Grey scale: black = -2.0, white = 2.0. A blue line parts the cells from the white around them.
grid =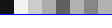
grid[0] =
-1.7
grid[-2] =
0.1
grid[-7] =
1.8

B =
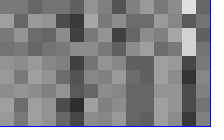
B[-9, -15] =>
-0.1
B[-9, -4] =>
-0.1
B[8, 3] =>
0.3
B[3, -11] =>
-0.1
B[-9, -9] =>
0.3
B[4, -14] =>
0.2
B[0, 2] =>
-0.4
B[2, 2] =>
-0.3
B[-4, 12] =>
0.2
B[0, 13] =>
1.5
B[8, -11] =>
-0.4
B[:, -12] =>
[-0.2, 0.3, -0.4, -0.2, 0.1, 0.3, 0.0, 0.3, 0.3]
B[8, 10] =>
-0.5
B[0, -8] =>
0.0
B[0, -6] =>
0.0
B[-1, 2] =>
0.5
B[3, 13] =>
1.3
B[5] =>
[0.4, -0.1, 0.5, 0.3, -0.3, -0.7, 0.1, 0.0, 0.4, -0.3, -0.5, 0.5, 0.2, -1.2, 0.1]
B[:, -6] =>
[0.0, -0.3, -0.4, 0.2, -0.5, -0.3, -0.4, -0.4, -0.4]
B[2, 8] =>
-1.0
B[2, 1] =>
0.3
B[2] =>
[-0.1, 0.3, -0.3, -0.4, 0.2, -1.0, -0.1, 0.3, -1.0, -0.4, 0.2, 0.0, 0.6, 1.3, -0.5]
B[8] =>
[0.4, -0.1, 0.5, 0.3, -0.4, -0.9, 0.2, 0.1, 0.4, -0.4, -0.5, 0.5, 0.2, -1.1, 0.0]
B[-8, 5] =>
-1.1
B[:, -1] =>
[-0.4, -0.2, -0.5, -0.2, -0.1, 0.1, 0.0, -0.2, 0.0]
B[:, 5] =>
[-0.5, -1.1, -1.0, 0.2, -1.0, -0.7, -0.6, -1.3, -0.9]
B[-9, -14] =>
-0.1
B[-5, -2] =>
-0.9
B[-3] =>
[0.2, 0.3, 0.2, 0.0, 0.3, -0.6, -0.4, 0.2, 0.1, -0.4, -0.4, 0.3, 0.3, -0.8, 0.0]

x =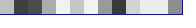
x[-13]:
1.0
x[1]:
-1.0
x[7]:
0.4
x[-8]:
1.1

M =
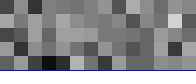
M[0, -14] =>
-0.9
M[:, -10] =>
[-0.1, 0.6, 0.5, 0.3, -1.3]
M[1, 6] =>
0.0
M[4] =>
[-0.5, 0.4, -1.0, -1.8, -1.3, 0.8, -0.2, -1.1, 0.4, -0.4, -0.4, 0.2, 0.1, 0.3]
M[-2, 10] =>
-0.4
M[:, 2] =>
[-1.2, 0.5, 0.5, 0.2, -1.0]
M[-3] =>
[-0.9, -0.6, 0.5, -0.4, 0.5, 0.5, 0.4, -0.1, -0.1, -0.2, -0.4, 0.4, 0.1, -0.3]
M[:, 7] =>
[0.3, -0.1, -0.1, 0.3, -1.1]
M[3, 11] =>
0.5
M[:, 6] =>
[0.0, 0.0, 0.4, -0.7, -0.2]
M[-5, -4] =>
0.2
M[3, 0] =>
0.4
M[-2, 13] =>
0.6
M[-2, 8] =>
-0.2
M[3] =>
[0.4, -1.2, 0.2, -0.2, 0.3, -0.2, -0.7, 0.3, -0.2, -0.7, -0.4, 0.5, -1.1, 0.6]

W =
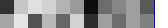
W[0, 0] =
-1.2
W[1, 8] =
-0.3
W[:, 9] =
[0.5, 0.5]
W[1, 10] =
0.0
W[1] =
[0.6, 1.6, -0.7, 0.9, -0.4, 1.3, -1.3, 0.5, -0.3, 0.5, 0.0]

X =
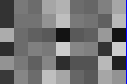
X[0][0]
-1.2
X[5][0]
-1.1
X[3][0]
-1.3
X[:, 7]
[0.0, -0.5, 0.4, -1.2, 0.9, 0.6]
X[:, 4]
[0.8, 1.0, -1.7, 1.2, -1.3, 0.6]
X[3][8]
1.2
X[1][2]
-0.2
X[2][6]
-0.5
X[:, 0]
[-1.2, -1.2, 0.7, -1.3, 0.3, -1.1]
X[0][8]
0.6
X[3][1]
-0.3
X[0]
[-1.2, -0.1, -0.3, 0.6, 0.8, -0.3, -0.4, 0.0, 0.6]
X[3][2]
0.0
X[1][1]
-0.2
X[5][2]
-0.3
